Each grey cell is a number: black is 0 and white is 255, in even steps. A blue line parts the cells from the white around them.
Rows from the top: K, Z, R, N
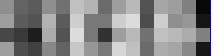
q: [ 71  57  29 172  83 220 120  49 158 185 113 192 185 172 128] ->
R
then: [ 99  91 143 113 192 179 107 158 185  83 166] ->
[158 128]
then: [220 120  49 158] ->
[185 113]

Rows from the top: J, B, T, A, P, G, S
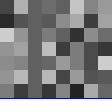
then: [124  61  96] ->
[ 55 132]
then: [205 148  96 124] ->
[96 49]
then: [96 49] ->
[140 108]

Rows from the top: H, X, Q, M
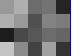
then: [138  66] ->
[161  51]
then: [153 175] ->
[108 115]
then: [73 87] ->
[108 101]
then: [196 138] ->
[ 66 161]
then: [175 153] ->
[ 80 131]
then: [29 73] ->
[ 87 108]
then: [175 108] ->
[115  37]

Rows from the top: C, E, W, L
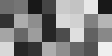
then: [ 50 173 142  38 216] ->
[209 129]
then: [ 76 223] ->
[ 97 136]
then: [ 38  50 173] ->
[142 103]
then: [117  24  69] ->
[202 195]

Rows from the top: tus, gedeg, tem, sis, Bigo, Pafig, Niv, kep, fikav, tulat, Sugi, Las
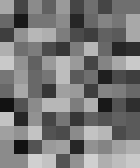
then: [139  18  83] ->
[154 160]
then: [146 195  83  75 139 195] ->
[183  75]

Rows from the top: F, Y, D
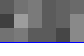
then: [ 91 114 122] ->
[91 98]
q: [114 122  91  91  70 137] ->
D
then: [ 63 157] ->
[122  91]
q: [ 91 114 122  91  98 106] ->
F

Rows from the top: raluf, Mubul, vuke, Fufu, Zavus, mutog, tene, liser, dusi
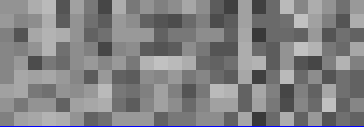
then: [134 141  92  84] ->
[ 92 141]
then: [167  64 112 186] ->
[106 141]
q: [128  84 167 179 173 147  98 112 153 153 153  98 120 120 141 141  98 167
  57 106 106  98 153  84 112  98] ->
vuke
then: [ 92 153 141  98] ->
[84 76]
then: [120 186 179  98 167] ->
[128  70]
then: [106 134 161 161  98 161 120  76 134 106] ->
[193  98]
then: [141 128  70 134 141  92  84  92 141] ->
[120  84]

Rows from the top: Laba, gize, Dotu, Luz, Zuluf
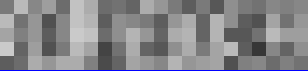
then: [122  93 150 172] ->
[100 180]
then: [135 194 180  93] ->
[143 135]
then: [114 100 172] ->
[150 122]
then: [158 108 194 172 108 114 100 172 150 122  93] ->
[122  87]

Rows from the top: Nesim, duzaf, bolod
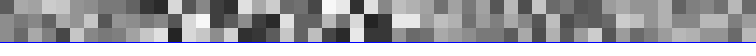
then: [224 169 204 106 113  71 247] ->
[232  48]
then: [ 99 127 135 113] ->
[184 106]
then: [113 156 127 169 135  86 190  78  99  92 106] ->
[204 190]
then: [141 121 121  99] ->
[55 42]
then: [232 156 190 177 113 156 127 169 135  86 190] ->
[78 99]
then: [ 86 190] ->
[78 99]

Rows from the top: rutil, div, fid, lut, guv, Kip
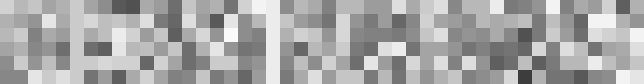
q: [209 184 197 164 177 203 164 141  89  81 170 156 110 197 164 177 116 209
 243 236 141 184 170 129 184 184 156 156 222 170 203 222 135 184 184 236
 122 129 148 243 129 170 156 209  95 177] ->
rutil
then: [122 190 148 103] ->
[243 243]

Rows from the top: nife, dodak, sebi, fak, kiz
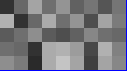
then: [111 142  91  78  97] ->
[135 111]
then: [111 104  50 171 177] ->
[156  72]
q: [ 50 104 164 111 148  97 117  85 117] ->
nife
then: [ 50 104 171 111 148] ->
[ 78 164]

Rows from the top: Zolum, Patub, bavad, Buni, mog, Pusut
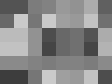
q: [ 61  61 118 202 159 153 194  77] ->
Pusut
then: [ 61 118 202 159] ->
[153 194]
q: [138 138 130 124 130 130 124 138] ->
mog
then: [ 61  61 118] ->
[202 159]

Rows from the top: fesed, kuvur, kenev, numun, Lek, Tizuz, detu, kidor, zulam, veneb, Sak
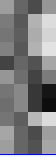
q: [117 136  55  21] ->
detu
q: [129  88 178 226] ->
numun
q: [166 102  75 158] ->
veneb
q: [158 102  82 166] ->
Sak

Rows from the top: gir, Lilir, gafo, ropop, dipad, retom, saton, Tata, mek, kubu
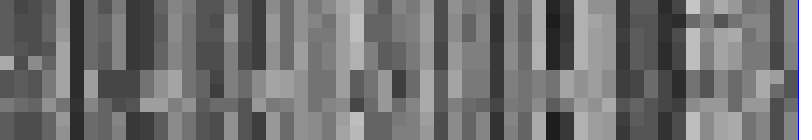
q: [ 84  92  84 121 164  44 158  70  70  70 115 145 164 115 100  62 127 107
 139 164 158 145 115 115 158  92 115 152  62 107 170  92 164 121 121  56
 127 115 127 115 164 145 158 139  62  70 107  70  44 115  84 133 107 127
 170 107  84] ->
saton
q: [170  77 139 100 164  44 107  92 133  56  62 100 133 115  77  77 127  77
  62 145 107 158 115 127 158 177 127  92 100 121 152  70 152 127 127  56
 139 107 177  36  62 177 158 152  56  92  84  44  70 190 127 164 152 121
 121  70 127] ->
dipad
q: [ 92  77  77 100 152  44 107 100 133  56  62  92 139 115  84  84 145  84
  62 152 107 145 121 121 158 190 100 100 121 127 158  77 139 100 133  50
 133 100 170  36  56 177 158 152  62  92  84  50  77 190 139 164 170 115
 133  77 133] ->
gafo

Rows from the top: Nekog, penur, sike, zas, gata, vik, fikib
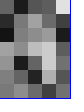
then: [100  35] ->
[176  85]
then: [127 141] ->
[155  27]
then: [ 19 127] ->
[141 155]
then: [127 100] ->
[ 35 176]
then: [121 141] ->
[107  64]

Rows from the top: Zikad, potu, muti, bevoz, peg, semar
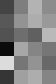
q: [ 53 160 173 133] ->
semar
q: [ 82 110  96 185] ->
muti
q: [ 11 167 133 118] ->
bevoz
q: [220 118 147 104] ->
peg
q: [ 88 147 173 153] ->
potu

